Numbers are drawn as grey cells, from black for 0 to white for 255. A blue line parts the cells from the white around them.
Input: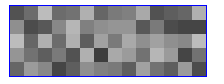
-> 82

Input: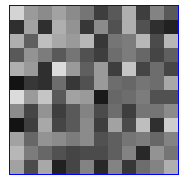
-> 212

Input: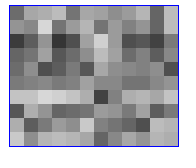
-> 108

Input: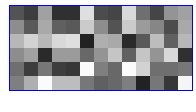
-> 83

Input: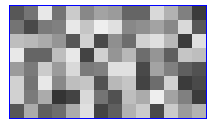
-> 87
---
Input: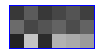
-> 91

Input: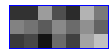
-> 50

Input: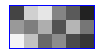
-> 208

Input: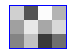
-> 84

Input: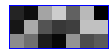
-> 14

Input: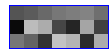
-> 91

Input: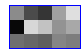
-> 75

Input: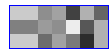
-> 203

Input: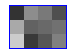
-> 141
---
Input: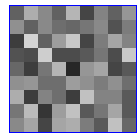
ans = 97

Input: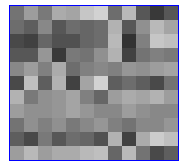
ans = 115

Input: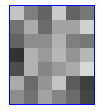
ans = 196

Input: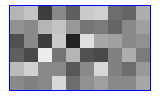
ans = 181

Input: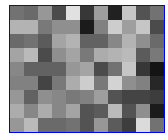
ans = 114

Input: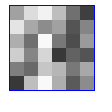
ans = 161
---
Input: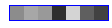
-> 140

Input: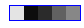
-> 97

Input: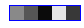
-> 86

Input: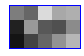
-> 125

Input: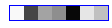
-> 163

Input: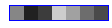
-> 109

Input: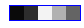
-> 100

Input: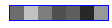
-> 108
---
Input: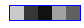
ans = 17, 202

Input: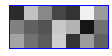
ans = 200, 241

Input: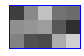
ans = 157, 208

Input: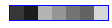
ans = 150, 215

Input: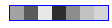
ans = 46, 232

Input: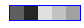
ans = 223, 223

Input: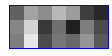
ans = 112, 231

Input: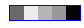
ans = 181, 236

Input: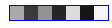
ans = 37, 246
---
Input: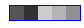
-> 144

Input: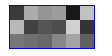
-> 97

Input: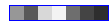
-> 46

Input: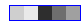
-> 160

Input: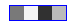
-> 186

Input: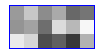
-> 178

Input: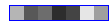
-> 159
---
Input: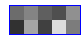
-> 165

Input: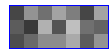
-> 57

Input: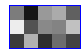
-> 82

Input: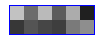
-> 84

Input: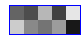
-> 137

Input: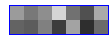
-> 92

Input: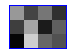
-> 165

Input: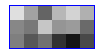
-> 120

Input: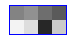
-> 221

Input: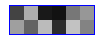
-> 99
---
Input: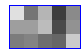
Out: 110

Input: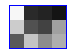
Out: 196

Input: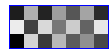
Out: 92

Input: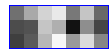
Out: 154

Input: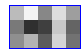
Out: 92

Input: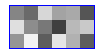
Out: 229

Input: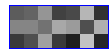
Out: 30

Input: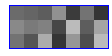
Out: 151

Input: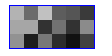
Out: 44

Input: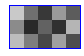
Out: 71
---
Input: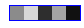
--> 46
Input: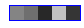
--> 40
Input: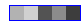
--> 83
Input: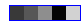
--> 142
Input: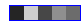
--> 71
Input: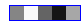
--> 100
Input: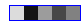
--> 156
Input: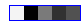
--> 122
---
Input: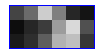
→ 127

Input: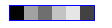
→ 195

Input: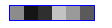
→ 195

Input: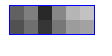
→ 135

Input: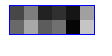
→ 48

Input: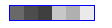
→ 199

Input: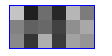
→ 39

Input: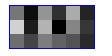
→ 48
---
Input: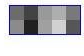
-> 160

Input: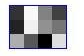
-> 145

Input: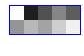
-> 163

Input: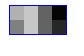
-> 99

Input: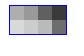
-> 186

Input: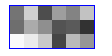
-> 143

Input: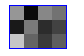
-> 44

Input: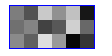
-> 66
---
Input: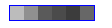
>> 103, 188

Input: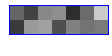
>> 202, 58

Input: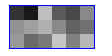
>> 137, 153

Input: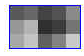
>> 138, 167

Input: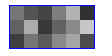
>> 49, 62

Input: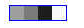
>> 249, 158
